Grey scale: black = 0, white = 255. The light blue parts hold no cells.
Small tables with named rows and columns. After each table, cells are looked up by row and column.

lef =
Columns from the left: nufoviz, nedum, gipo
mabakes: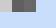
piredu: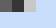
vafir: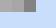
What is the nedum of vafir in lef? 166
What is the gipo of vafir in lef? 131
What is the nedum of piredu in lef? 54
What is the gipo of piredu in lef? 199
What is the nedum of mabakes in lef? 96
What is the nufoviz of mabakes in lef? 204
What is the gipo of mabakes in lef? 104
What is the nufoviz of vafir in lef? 172
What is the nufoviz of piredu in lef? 96

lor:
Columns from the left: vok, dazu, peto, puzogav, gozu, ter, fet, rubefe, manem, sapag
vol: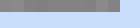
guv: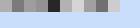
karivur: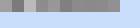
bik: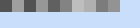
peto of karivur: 186
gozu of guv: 39
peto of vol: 130
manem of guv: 112
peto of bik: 82
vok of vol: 136
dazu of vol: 138
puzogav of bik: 151
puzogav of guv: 146
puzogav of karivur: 141
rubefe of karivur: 138
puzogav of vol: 128
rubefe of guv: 160
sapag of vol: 131
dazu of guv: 122
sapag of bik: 147
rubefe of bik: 176
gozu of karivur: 152

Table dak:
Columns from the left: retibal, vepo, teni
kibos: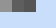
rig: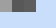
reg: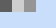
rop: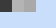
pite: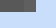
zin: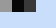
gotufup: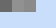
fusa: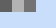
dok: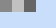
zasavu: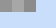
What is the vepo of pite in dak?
88
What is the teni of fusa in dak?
115
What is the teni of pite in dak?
95
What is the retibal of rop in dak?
58
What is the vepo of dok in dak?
193
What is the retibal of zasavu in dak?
148
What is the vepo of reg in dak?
206
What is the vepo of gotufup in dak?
145
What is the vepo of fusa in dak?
179
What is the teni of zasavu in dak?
140
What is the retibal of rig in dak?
159
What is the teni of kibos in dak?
85
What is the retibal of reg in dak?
94
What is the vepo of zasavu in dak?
167
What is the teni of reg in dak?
149
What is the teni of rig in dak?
93
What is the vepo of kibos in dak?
94
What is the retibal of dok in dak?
136
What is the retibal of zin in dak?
153
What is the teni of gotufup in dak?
138

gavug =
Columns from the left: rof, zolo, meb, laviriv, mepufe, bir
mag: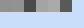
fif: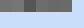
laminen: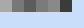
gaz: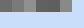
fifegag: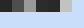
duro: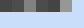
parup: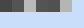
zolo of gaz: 122
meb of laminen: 92
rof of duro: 70
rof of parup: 70
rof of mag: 145
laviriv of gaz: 97
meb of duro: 129
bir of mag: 89

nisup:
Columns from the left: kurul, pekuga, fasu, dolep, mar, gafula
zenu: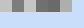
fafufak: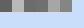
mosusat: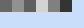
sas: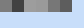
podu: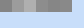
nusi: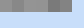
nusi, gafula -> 131
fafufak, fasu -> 108
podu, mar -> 134
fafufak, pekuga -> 185
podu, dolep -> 141
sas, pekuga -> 66
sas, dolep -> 154
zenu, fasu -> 197
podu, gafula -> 137
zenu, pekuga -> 125
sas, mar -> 119
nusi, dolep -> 147
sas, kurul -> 124

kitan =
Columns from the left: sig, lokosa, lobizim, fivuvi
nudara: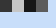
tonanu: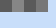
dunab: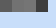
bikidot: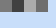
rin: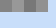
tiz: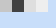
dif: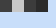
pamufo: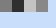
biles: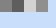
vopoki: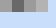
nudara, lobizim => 23
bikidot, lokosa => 65
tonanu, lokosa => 134
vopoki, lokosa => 105
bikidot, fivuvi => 110
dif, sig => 63
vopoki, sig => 160
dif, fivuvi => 43
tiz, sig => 198
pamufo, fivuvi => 136
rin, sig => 131
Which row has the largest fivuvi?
tiz

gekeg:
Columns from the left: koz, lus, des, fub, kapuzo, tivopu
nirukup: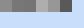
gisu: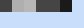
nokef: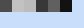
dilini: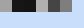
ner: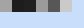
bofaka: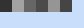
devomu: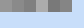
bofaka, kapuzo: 149
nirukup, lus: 119
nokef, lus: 194
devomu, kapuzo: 121
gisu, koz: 66
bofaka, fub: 75
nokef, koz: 76
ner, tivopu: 202
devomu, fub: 172
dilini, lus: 22
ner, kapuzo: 87
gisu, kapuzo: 69
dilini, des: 20
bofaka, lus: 163

